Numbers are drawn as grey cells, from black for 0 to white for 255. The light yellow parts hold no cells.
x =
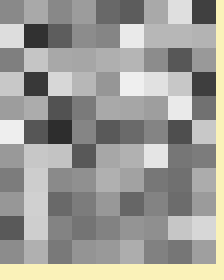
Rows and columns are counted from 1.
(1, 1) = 137
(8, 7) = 119
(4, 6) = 239
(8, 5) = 176
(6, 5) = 89
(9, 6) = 102
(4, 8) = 199
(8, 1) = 124
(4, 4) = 183
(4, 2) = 56
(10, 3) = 131
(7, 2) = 199
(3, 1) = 127
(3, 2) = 197
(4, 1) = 200
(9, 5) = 152
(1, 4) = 156
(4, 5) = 150
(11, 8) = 118
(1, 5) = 104
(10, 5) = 130
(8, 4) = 144
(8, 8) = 112
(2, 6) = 234
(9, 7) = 131
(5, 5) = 169
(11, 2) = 176
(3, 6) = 181
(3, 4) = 166
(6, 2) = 86
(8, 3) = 138

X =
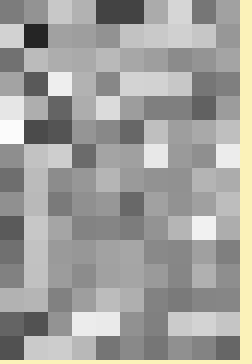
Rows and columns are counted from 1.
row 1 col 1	124
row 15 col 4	184
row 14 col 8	203
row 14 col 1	100
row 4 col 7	210
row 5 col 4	173
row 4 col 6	211
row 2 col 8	208
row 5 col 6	157
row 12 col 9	176
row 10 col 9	240
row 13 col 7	130
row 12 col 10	142
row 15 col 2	202
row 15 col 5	117
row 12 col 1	129
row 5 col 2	174
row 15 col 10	102
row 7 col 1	142
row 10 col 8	181
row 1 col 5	67
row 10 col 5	133
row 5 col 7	127
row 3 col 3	173
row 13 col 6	175
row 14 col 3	147
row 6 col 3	84
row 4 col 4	178
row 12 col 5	161
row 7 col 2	194
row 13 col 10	134
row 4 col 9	118
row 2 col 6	194

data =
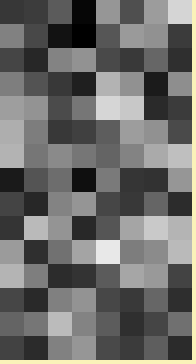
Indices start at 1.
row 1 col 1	55
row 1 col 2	60
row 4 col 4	31
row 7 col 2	118
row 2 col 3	18
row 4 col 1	126
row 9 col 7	101
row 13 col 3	128
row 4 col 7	27
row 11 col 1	155
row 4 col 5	179
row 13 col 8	46
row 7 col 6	131
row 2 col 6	154
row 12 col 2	126
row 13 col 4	147
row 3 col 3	131
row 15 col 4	150
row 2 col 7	145
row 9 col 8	44
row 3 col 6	57
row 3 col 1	69
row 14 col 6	47
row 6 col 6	157
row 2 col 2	72
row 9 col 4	149
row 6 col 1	174
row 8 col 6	53
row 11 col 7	139
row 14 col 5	92
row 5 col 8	59
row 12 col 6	166
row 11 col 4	164
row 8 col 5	122
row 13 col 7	102
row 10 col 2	186
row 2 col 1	129
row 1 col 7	156
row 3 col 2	39
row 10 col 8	180

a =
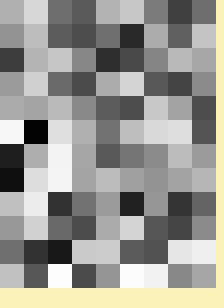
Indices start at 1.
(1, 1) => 176
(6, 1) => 247
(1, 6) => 199
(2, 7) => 172
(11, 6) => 91
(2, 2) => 189
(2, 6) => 41
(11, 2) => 50
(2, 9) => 196
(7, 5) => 89
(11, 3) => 24
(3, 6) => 73
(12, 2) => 87
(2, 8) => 96
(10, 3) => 105
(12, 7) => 242
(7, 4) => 166
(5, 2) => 164
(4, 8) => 68
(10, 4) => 76
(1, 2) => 215
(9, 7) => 150
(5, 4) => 137
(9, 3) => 50
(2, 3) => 92
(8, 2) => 221
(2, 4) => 77
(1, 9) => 110
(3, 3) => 198
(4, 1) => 155
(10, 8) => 69
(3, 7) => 133
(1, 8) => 64

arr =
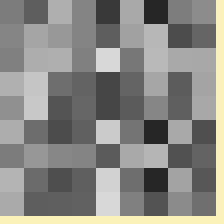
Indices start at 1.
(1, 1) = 124
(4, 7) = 166
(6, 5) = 203
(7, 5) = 91
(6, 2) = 109
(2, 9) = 101
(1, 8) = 125
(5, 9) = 168
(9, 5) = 216
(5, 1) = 144
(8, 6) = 110
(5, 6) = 91
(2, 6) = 161
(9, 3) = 95
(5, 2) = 200
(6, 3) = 76
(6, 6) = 116
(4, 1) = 176
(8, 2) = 107
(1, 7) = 38
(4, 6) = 100
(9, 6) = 128
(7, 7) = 181

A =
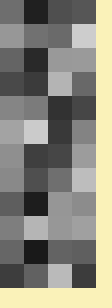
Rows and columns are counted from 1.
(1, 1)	110
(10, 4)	160
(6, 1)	163
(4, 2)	59
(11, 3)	99
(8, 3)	111
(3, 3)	153
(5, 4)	70
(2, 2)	113
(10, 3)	151
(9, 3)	150
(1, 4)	86
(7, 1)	143
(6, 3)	57

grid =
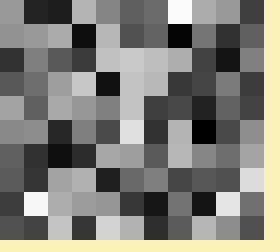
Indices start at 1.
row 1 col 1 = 153
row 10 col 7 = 46
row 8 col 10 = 80
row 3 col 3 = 89
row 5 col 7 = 63
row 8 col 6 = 105
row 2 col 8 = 5
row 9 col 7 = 22
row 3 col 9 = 66
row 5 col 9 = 34
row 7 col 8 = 183
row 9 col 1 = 61
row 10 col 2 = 67
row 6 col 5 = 74
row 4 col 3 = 158
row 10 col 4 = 54
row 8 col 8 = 70
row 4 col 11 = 60
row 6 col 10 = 73
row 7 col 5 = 167
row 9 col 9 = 20
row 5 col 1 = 163
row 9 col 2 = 247
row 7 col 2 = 49
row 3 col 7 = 190
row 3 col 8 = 174
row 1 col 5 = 133
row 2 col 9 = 117
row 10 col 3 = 196
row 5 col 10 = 98
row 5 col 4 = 151
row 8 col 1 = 91

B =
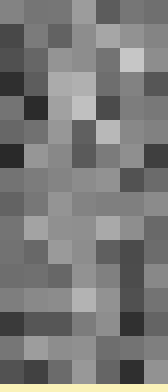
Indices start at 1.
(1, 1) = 131
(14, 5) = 142
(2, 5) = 166
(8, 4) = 140
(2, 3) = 98
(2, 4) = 141
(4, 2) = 93
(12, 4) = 146
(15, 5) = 110
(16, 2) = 65
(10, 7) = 105
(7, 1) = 41
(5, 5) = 75
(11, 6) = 75
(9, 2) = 119
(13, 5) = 146
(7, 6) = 143
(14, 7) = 100
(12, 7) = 136
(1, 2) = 117
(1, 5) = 92
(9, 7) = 139
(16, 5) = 101
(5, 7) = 120
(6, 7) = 129
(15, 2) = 157
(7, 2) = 150
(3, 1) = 80
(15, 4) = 144
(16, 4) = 152
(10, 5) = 169
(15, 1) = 118
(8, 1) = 115
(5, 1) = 116
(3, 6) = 198
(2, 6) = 146
